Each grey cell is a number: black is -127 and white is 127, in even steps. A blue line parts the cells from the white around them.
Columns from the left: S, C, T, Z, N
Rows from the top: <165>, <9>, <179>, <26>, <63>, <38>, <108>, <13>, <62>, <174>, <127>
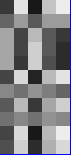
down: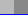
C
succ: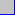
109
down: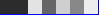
N

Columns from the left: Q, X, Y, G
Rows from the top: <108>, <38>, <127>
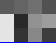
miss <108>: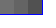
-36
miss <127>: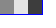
-76

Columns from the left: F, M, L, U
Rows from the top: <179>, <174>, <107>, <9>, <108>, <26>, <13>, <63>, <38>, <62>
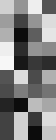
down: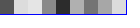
U
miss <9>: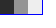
10
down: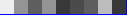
L
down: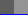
L

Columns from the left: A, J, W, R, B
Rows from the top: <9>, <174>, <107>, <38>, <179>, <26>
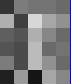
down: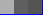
A
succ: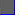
-43
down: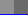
B
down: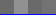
B

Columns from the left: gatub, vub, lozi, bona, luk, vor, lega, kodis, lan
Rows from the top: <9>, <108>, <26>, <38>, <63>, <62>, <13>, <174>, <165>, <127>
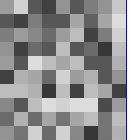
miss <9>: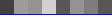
72
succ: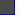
28
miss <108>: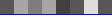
-30
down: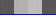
vub

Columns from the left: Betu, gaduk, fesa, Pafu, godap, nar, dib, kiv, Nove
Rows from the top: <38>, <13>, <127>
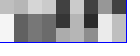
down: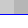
nar
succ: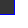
54
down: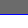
Pafu
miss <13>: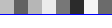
-74

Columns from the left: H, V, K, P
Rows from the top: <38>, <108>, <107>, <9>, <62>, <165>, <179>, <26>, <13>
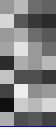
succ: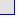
25
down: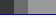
K
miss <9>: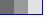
36
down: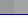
H
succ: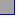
98
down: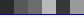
P

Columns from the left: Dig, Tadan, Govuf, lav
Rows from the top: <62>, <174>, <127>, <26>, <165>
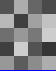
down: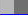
Dig
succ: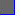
-53
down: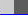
Tadan
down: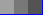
Govuf
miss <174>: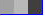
66

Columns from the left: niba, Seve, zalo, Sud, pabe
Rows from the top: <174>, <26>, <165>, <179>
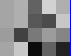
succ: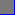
28
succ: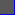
-52

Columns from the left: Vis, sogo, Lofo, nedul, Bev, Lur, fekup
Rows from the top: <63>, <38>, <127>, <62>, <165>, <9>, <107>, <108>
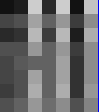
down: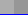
Lofo
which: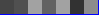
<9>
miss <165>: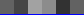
-38

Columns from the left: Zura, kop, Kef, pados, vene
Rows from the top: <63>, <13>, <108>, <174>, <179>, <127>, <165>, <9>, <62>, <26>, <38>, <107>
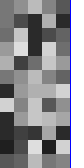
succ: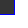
38
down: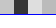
Kef
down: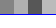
pados

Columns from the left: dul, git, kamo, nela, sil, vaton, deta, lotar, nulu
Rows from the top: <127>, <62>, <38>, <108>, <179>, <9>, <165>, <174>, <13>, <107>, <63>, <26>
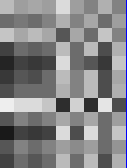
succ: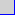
-82
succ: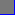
-19
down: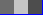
lotar
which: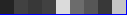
<179>
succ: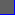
-19

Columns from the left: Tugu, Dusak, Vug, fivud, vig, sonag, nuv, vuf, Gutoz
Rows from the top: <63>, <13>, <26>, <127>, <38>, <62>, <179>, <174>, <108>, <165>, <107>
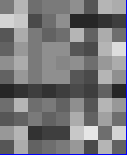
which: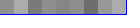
<38>
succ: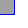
-17
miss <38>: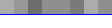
6

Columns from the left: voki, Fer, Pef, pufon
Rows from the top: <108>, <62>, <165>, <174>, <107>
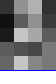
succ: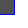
-56
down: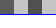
Fer

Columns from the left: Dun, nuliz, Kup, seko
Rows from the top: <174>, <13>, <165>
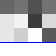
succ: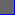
-13
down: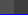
Kup
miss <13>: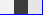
90
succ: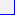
-67
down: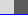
seko
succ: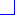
-36

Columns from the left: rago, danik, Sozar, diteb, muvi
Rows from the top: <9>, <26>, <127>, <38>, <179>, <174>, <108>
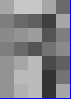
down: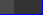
diteb
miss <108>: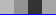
49
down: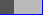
Sozar

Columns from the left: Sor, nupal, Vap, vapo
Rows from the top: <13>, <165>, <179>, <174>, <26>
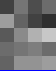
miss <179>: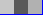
10
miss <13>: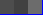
-10
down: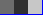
vapo
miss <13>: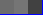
-50
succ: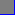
-19
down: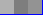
Vap

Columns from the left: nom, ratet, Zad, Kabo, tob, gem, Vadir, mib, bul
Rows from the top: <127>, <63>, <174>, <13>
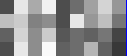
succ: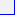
-50
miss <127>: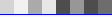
33
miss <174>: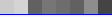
-40
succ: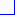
-30
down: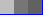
mib

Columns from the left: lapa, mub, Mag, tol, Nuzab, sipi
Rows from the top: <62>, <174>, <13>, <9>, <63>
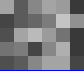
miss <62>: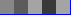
27
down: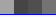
lapa
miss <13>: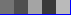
27
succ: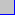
17
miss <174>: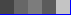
17
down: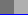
Nuzab
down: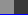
sipi

